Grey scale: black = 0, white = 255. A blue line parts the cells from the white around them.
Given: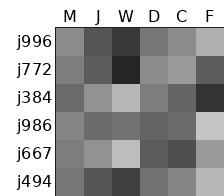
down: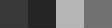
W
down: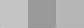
F
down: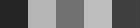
W

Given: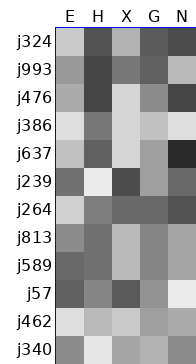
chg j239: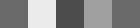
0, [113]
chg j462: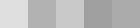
1, [185]

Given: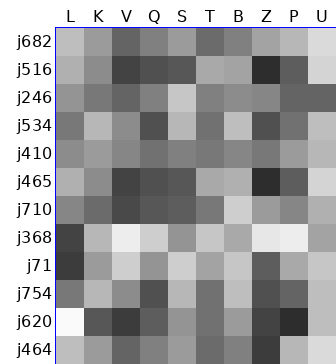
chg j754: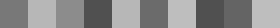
5, [113]
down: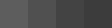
Z
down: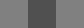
Q
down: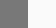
L

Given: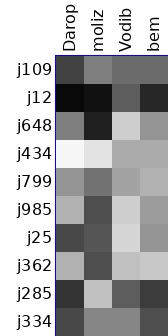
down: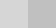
Vodib
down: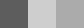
Vodib
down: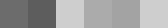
Vodib

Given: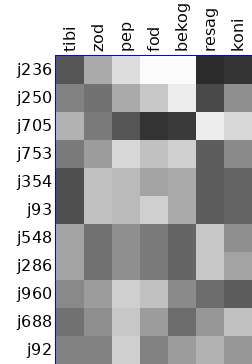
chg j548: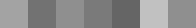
5, [199]
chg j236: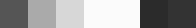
2, [221]
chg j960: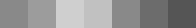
6, [93]
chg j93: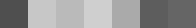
1, [193]
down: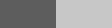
resag

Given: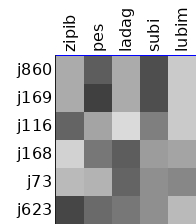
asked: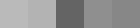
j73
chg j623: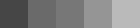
3, [143]
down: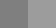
subi
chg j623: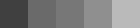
0, [70]

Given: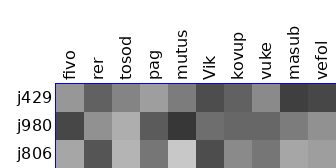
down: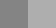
tosod
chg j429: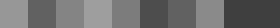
9, [71]

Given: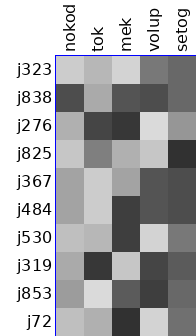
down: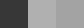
mek
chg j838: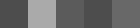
2, [84]

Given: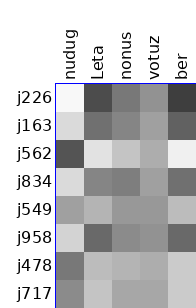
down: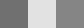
Leta
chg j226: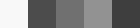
2, [120]
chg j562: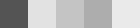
4, [240]

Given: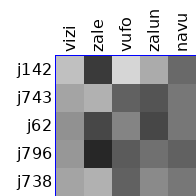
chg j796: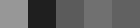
1, [39]
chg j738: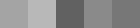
1, [177]
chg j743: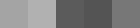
2, [97]

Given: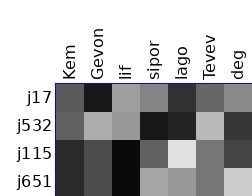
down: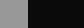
lif
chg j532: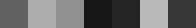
2, [152]
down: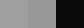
lif
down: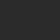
Kem
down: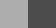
Gevon
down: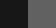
sipor

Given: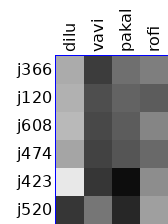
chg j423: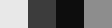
1, [54]
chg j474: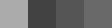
0, [165]
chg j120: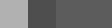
2, [99]
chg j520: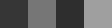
2, [39]
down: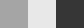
dilu
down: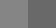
rofi
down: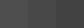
vavi

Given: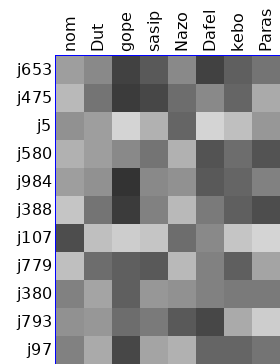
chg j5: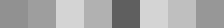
4, [101]
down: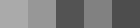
Paras
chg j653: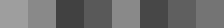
5, [65]
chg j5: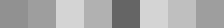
7, [151]

